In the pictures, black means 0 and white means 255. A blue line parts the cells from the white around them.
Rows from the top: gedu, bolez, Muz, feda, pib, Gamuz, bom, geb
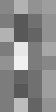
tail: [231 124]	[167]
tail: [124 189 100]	[146]
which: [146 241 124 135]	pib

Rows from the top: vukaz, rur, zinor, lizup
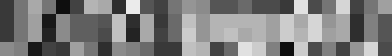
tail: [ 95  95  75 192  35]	[169  66 106 204 149 180 192 169 180 160 204 180 214 160 169  46 128  85]
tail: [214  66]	[117 160]

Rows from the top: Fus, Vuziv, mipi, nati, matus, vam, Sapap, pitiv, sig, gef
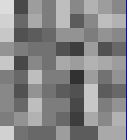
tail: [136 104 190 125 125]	[ 72 199 125 147]
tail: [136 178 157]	[136]

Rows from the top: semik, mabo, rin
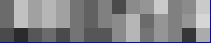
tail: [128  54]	[171]
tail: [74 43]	[ 86 107  74 116  86  86 139 182 116 149 128  54 171]
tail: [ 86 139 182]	[116 149 128  54 171]
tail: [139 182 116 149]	[128  54 171]

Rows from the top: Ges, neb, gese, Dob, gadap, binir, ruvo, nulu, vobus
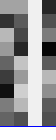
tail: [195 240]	[91]
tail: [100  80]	[240  80]

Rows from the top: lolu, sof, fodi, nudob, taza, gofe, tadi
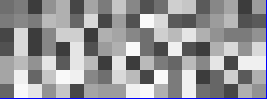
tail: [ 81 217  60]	[135  60 229  81 156 176 249 111  70 240  81  60 176 217 146 217]
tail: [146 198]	[ 70 165 156 156 240 249 176 123 240 111 102  70 176 146]

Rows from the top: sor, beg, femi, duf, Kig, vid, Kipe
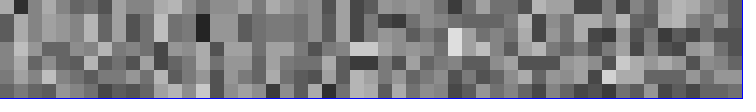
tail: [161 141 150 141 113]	[222 161 190 132  92 161 181 122 101 122  82 122 161  71 132  82  71 150
 161 113  82]
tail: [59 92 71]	[113  82  82]
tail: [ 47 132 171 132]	[101 113  82 161 132 132 171 181 141 113 141 141 161 122 171 150 132 141
  82 161  71  92 150 141 150 141 113  59 113 161 113 113  82 181 161 161
  71  71 132  71 132 101 161 181 171 141 122  92]
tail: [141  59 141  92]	[171  47 113 181 171  92 171 113 141 132  71  92 150 113 132 101  71 132
 101  71  82  59 113  92 150  71  92  71 101 101 113]
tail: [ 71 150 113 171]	[ 71  59 150  82 122  59  92  71 113  82  82]
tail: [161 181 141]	[201  82 141 161 141  59 141  92 171  47 113 181 171  92 171 113 141 132
  71  92 150 113 132 101  71 132 101  71  82  59 113  92 150  71  92  71
 101 101 113]
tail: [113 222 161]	[190 132  92 161 181 122 101 122  82 122 161  71 132  82  71 150 161 113
  82]

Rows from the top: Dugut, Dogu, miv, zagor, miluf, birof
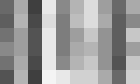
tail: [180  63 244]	[232 209 209 170 105 209]
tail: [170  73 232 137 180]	[199 147  83 199]
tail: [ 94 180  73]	[220 125 189 220 170  94 137]
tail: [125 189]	[220 170  94 137]
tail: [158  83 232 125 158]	[199 147  94 199]
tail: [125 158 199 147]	[ 94 199]
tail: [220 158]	[105 170]

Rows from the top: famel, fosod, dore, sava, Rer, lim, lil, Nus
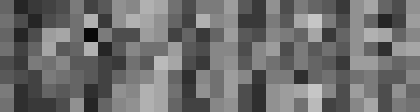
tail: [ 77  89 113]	[177  57 145 177 166 145 101  66 177 135 145  57  57 123  89 166 198 123
  77 145 101  37  66 157]
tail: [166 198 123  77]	[145 101  37  66 157]
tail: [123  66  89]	[145 135 177 166 113  77 123 123 157  89  57 145  77 123 101  89  57 145
 166 101  77 145]
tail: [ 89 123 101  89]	[ 57 157 157 123 101 113]
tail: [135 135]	[ 77 135 157  77 123  89 113  89 145 101  47 157 166]
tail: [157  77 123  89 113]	[ 89 145 101  47 157 166]

